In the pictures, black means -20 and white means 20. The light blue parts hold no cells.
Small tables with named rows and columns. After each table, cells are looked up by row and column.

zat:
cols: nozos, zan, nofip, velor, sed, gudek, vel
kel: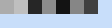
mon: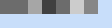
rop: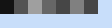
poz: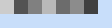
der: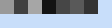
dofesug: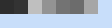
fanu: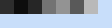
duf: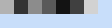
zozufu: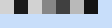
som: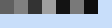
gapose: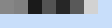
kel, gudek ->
1
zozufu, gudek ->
9
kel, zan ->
10
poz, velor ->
9
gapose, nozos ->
1
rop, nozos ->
-17
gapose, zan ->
0
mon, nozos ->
-3
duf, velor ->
-6
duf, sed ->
-17
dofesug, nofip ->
10
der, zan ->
-10
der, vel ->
-12
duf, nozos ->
8
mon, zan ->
-3
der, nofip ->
6
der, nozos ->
4
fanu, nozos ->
-13
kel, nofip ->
-14
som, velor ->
5
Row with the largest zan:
kel

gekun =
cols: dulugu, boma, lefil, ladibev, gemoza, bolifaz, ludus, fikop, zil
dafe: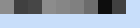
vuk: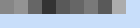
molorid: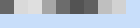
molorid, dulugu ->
-4
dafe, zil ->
-10
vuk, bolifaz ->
-4
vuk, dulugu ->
1
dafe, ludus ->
-3
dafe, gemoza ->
1
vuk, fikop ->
-6
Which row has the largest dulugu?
dafe

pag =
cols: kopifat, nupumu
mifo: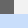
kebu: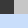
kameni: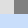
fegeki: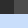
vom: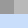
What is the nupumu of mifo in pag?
18
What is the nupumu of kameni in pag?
0
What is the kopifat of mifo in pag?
-4
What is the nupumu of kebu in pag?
11
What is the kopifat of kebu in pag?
-11
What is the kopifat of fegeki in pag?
-13
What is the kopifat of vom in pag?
4
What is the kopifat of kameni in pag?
15
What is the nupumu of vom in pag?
9
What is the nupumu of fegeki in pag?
-8
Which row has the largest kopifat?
kameni

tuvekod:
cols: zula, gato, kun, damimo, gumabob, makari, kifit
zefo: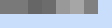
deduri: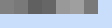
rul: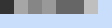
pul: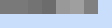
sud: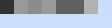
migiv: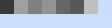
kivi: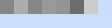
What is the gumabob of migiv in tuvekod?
-4
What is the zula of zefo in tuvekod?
-1
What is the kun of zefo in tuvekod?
-4
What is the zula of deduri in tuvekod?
0
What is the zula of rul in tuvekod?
-12
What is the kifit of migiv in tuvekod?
10
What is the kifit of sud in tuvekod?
8
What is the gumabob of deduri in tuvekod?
4
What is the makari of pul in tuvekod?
5
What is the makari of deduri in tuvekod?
5
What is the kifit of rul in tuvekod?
10
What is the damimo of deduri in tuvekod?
-4
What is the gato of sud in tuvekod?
4
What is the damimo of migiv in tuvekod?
3

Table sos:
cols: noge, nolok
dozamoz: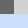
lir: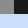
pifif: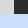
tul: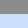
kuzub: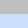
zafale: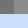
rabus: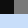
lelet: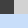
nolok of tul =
2
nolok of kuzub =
10
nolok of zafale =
2
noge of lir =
2
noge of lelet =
-10
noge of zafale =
-2
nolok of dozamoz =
13
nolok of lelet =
13
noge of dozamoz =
-4

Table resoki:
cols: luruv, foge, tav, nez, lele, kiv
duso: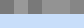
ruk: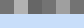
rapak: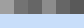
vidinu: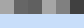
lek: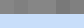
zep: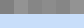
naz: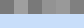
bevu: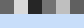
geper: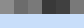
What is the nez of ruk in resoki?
-2
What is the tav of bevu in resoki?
-14
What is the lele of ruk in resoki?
5
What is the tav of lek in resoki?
1
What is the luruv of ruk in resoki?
-2
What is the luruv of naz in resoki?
-1
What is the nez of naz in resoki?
3
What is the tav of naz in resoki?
-1
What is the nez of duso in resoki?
3
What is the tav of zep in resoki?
1
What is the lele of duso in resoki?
3
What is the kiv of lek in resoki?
0
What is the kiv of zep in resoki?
3
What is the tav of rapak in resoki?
-4
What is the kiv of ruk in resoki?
-2
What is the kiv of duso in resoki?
1
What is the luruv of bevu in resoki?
-4
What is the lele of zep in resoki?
1
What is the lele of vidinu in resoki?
0
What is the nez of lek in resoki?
1
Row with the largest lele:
bevu

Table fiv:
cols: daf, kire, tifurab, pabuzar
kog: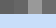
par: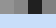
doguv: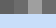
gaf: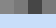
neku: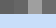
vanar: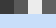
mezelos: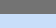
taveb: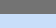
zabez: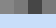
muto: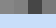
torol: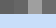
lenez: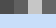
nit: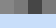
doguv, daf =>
-5
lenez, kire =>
-5
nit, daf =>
1
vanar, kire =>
-6
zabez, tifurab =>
-9
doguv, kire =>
-3
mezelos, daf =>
-2
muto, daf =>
1
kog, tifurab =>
4
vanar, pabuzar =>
-5
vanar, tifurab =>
17
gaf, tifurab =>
-9
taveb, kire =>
-2
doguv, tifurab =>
5
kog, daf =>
-5
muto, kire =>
0
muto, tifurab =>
-9
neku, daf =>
-5

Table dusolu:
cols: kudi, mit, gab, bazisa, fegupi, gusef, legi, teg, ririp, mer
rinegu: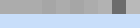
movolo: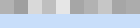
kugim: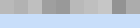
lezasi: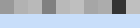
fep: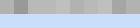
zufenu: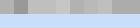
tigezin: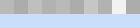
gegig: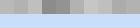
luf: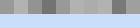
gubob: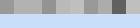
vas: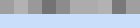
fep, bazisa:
9
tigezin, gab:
10
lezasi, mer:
10
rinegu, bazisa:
6
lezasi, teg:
7
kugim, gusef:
9
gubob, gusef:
10
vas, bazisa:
-2
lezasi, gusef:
10
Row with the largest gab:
movolo

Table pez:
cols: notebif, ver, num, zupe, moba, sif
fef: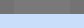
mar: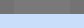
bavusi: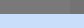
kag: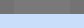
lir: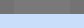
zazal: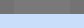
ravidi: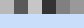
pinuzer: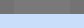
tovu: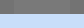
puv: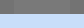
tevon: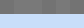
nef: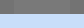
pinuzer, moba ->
-1
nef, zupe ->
-1
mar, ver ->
-1
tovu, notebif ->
-2
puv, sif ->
-2
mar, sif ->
-2
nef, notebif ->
-2
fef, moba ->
-1
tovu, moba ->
-1
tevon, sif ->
-2
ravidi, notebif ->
9
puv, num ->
-1
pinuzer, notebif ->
-2
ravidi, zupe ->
-12
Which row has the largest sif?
ravidi

